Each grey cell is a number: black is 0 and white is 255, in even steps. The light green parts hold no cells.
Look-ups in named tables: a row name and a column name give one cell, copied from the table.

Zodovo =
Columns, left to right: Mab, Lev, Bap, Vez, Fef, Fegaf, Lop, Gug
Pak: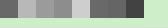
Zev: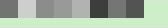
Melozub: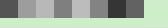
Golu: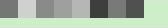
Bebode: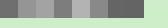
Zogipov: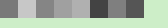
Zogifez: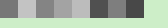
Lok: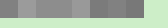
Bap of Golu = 138
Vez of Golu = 159
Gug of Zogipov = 85
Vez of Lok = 141
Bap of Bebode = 163
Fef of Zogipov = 176
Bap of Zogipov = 133
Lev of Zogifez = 195
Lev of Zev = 206
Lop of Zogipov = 127
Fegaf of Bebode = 137
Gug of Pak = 66
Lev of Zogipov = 199
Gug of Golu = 80
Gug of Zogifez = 72

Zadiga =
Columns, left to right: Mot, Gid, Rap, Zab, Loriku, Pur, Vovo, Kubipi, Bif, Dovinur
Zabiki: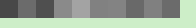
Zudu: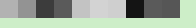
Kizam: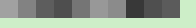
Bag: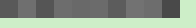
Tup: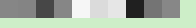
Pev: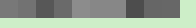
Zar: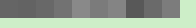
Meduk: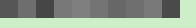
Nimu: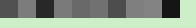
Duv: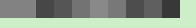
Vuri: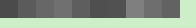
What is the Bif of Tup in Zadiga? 116
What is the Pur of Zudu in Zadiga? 211
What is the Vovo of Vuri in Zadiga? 81
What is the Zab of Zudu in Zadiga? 90
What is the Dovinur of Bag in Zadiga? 73
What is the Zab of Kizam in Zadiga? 78
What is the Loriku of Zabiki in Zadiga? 163
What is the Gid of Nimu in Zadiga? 124
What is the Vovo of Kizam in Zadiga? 139
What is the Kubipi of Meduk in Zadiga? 111
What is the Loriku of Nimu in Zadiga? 105
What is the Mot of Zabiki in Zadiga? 72
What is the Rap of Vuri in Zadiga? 103
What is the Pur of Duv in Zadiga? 137
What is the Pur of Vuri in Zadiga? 79
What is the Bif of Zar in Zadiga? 106
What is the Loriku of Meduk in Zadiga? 127
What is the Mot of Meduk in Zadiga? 86
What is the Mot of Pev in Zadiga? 120
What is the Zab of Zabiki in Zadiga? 138

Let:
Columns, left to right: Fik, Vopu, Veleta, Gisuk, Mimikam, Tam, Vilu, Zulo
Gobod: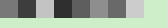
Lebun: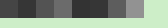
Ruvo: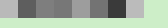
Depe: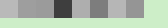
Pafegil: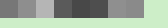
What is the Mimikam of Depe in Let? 174
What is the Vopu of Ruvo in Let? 94
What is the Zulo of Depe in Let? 149
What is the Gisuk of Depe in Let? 62
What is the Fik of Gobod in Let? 120
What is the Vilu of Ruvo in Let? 58
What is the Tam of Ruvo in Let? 115
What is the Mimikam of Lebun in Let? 51
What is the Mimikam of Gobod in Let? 94
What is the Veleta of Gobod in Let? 195
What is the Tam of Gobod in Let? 142
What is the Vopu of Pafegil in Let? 142
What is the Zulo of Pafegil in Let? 138
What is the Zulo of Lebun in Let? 146
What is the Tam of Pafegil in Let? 78
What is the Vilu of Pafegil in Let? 143
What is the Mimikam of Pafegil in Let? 72
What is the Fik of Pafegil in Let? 119
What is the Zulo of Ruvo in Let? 187
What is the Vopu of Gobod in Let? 61

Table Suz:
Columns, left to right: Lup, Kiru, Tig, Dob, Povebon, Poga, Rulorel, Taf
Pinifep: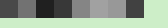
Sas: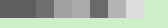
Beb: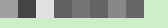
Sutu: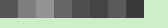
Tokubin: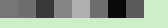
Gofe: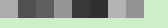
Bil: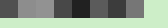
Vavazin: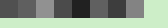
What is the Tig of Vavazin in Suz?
145
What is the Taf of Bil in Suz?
118
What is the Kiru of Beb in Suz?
68
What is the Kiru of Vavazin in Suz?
95
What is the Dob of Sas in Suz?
160
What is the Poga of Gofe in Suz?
48
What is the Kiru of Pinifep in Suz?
114
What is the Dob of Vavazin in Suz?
75
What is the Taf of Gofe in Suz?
147
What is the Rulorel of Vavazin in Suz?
61
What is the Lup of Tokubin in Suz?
118
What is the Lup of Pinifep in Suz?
73
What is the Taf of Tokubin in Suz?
91
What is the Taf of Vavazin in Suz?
131
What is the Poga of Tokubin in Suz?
110
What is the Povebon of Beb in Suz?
117
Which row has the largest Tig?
Beb

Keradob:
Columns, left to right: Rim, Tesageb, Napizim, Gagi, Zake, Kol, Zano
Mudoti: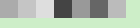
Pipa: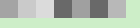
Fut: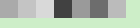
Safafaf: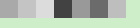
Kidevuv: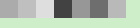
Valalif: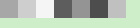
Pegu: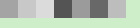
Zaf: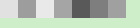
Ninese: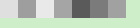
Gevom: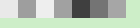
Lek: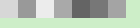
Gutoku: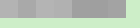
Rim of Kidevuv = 171
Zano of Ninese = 161
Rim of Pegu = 164
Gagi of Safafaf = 66
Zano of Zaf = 160
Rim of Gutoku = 179
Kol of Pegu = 104
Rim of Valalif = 167
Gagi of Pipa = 105
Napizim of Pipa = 219
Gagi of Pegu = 84
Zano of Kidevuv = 185
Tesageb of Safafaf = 196

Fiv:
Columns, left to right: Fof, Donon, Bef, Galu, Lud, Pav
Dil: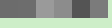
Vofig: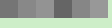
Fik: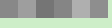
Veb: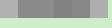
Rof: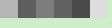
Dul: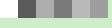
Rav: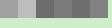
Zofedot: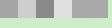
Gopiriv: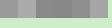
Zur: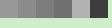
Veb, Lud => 136
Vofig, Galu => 101
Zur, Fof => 152
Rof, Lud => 75
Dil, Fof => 108
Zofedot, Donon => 206
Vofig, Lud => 134
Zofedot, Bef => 138
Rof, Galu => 97
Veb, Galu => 130
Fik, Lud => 175
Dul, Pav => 158
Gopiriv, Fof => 154
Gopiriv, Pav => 166
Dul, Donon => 90

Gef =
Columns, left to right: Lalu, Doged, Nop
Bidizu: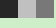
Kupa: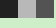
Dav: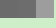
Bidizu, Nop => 120
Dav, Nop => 157
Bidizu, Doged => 192
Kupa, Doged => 184
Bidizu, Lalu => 39
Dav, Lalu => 107
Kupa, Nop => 83
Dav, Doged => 109
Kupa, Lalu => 33
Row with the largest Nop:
Dav

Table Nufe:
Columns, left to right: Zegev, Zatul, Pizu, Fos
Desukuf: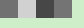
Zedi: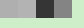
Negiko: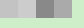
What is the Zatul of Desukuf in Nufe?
209
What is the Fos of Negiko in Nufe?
170
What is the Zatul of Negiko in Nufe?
204
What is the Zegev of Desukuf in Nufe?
113
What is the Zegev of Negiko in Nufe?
195
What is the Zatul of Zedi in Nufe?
179
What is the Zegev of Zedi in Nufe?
175
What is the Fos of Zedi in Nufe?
132
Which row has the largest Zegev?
Negiko

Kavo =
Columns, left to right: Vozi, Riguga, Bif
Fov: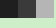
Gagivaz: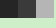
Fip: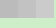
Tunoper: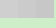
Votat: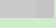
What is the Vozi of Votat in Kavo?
202
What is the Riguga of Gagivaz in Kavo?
58
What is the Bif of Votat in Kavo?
196
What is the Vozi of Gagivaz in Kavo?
37
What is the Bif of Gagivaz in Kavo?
181
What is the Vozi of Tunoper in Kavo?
207
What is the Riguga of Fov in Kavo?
58
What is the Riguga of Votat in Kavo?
201
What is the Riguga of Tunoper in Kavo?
203
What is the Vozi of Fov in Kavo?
31
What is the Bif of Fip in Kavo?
203
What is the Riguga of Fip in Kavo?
194
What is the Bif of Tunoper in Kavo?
199

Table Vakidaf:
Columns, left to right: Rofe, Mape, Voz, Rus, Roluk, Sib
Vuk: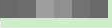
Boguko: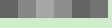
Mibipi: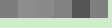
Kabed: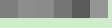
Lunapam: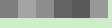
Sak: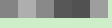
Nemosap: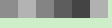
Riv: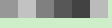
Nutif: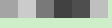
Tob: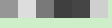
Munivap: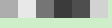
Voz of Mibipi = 138
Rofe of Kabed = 127
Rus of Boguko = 142
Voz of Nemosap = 132
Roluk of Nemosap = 68
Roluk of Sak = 81
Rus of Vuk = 144
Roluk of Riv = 66
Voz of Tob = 121
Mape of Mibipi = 141
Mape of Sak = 174
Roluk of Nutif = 78
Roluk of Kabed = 90
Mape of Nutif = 203
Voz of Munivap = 117

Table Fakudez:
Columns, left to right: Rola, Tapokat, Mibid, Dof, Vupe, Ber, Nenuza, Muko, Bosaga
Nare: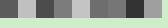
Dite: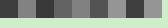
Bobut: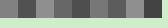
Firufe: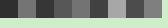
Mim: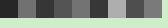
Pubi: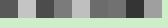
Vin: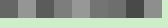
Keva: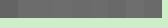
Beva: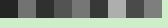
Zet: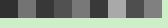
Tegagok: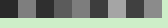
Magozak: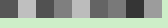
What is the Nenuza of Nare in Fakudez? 118
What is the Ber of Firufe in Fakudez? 65
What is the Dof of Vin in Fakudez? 125
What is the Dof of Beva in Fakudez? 83
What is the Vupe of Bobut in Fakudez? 78
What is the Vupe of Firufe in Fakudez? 115
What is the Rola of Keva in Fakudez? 100
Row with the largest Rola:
Bobut

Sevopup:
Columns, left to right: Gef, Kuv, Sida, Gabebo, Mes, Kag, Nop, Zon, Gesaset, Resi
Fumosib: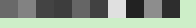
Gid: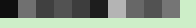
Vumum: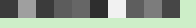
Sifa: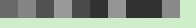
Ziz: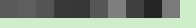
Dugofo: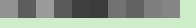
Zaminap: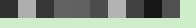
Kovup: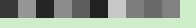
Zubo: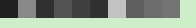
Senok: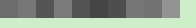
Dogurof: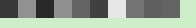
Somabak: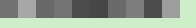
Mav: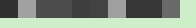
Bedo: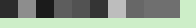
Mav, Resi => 105
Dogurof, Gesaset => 95
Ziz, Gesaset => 37
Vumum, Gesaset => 124
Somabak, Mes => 75
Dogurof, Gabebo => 144
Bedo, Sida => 27
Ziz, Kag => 86
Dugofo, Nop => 114
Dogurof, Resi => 100

